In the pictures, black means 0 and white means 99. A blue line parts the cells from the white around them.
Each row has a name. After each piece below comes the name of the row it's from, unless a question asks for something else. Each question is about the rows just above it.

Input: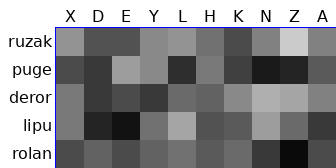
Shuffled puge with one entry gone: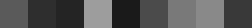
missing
[25]
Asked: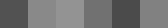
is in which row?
ruzak

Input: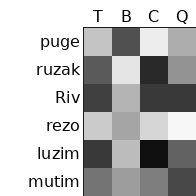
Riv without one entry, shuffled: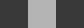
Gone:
[25]
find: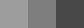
mutim
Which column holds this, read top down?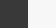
Q

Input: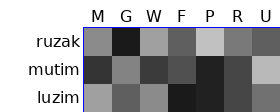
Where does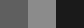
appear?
luzim
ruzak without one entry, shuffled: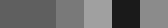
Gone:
[75]
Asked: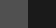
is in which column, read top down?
F
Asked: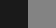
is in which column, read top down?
G
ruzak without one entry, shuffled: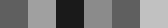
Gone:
[47]
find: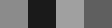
ruzak
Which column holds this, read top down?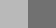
U

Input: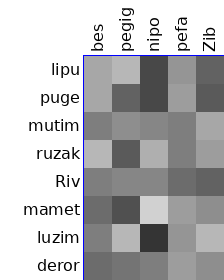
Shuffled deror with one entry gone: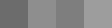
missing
[45]
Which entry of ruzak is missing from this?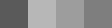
[68]
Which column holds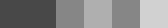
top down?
nipo

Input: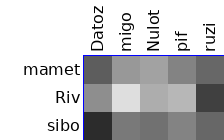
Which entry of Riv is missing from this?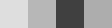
[55]
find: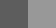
mamet
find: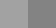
mamet
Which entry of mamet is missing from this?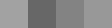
[36]
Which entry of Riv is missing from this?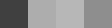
[86]

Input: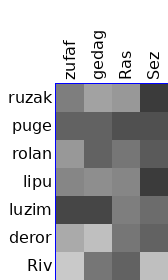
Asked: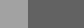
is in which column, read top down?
gedag
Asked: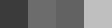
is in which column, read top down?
Sez
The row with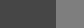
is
luzim
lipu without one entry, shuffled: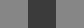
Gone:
[55]
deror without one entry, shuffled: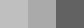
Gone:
[46]
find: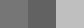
Riv

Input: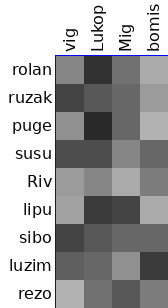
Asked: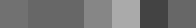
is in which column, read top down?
Mig
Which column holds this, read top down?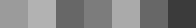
bomis
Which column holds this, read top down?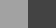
vig
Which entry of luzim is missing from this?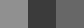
[37]
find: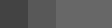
sibo
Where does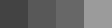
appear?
ruzak

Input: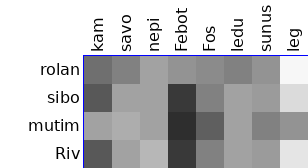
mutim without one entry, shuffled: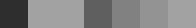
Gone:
[67]
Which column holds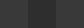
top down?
Febot
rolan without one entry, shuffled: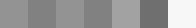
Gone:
[54]
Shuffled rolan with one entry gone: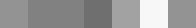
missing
[54]

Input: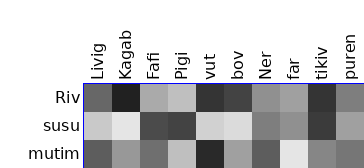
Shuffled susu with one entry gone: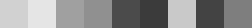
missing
[85]
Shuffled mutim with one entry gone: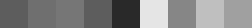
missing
[59]
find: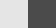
susu
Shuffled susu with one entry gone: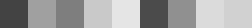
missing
[23]
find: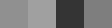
Riv

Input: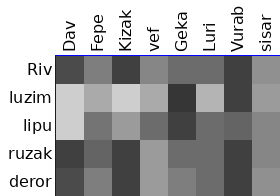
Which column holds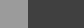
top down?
Kizak
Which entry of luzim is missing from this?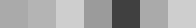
[21]
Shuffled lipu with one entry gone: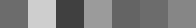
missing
[45]
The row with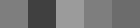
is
deror
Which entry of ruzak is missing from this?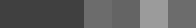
[52]
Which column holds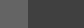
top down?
Vurab
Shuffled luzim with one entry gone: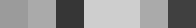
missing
[70]

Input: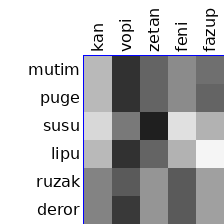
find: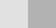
susu
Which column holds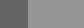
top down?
zetan
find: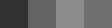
mutim
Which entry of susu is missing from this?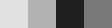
[84]

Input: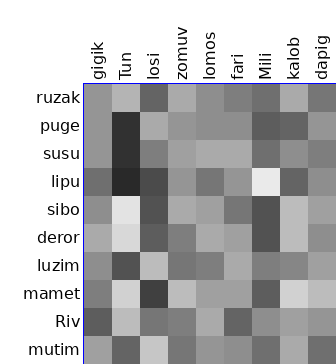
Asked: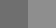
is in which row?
susu
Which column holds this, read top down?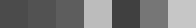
losi
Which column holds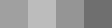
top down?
dapig
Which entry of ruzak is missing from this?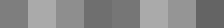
[70]
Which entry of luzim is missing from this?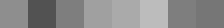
[52]
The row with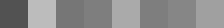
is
luzim
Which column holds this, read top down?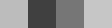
losi

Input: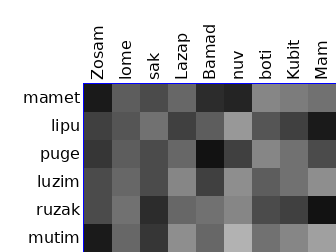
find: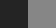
mamet
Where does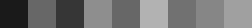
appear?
mutim
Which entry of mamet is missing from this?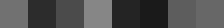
[48]
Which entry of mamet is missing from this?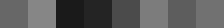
[17]
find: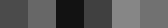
puge
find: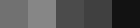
ruzak
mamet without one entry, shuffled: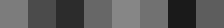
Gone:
[14]

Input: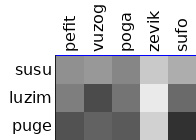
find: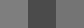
luzim
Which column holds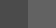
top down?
vuzog
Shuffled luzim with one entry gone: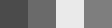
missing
[45]
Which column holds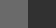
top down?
sufo
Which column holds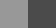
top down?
vuzog
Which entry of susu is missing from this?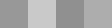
[52]

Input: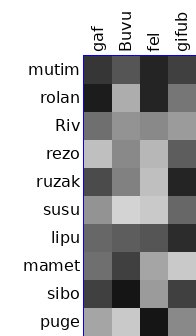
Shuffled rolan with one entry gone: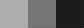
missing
[14]
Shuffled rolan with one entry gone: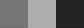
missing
[11]
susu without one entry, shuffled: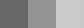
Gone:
[82]
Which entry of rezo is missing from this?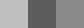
[71]

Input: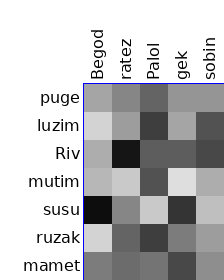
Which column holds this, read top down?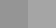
gek
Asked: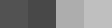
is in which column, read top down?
sobin
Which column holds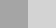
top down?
Begod
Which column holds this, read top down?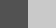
Palol
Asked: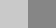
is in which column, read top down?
ratez
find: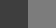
ruzak

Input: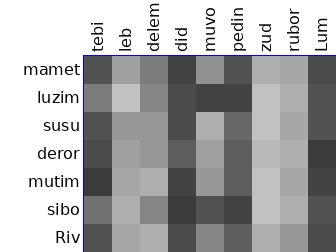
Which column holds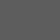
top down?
pedin
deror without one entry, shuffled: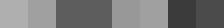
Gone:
[72]

